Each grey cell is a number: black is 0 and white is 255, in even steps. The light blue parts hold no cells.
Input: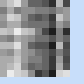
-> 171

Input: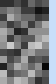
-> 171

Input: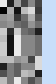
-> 188

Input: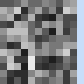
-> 105

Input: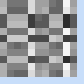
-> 175

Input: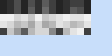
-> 63
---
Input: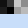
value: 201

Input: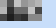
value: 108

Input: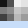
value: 198

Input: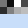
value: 255

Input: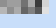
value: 158

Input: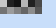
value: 19
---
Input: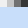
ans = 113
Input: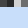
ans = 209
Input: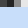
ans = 140
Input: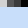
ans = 59
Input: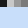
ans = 152
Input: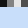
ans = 229
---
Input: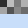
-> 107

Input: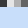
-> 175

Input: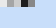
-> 165

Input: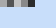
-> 137

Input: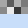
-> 122

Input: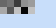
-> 88
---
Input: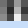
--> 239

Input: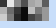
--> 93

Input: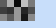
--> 23

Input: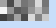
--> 133

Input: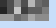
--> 140

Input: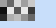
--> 146

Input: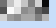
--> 128
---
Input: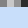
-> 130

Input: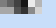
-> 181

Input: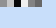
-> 145

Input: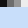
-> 109

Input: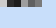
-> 122

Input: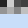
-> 176

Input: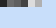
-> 107

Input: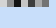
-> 169

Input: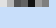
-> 156
